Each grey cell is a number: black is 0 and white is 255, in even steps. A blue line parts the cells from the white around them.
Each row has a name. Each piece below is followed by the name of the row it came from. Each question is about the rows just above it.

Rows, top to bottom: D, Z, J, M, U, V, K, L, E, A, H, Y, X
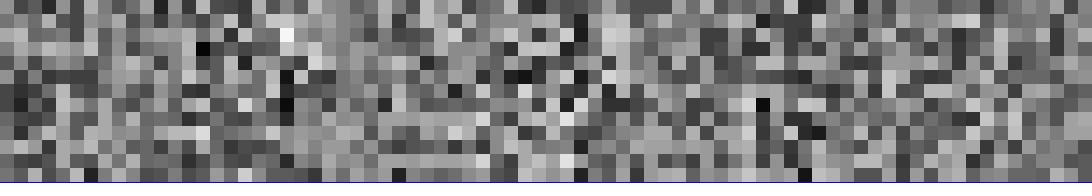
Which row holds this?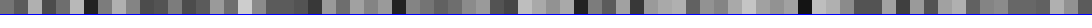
X
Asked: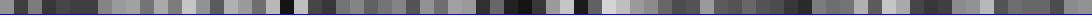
V
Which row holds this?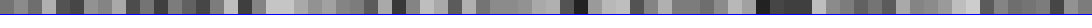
Z
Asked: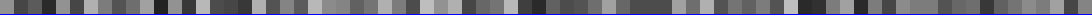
D
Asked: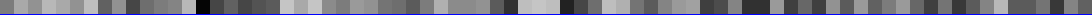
M
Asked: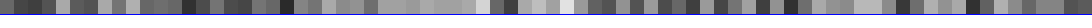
Y

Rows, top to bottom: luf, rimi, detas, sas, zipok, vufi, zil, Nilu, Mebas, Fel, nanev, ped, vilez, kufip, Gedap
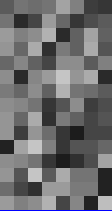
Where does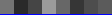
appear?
rimi
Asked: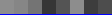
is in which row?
Nilu
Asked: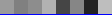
Gedap
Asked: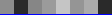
vufi
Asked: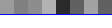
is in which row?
detas

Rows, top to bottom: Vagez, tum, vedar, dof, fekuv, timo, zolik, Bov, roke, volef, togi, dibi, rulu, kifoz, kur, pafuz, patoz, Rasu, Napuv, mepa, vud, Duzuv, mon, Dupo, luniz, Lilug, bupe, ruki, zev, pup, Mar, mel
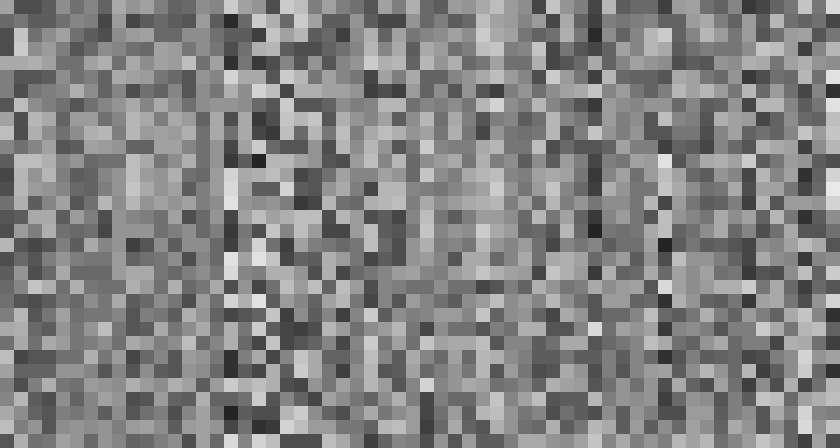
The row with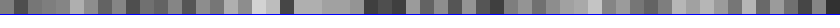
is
zolik
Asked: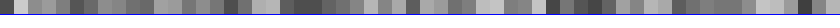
dof
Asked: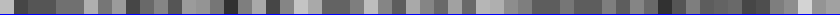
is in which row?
Lilug
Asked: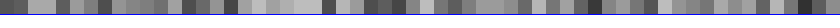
pafuz

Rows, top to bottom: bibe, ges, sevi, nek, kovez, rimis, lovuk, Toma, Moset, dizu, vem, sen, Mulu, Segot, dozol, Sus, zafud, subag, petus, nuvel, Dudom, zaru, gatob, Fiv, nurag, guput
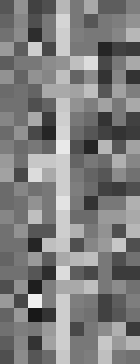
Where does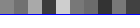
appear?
Moset
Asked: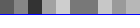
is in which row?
nurag
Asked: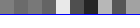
vem
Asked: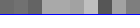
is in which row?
lovuk
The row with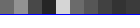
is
dizu

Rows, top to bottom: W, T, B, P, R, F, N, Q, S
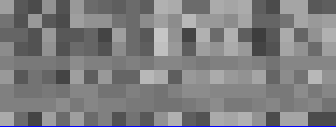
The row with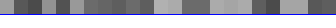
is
W
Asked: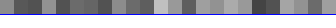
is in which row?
P
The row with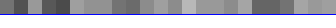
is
T
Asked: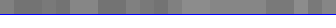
N

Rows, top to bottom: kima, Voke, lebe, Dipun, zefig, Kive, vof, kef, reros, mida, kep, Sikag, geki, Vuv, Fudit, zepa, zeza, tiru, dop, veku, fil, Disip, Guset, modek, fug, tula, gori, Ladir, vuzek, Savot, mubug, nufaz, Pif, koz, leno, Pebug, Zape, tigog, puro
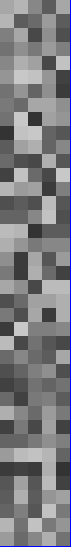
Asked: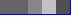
zepa
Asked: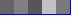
Zape
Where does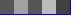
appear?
leno
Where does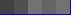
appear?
Ladir
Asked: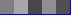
lebe
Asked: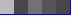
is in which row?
fug
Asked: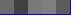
vuzek

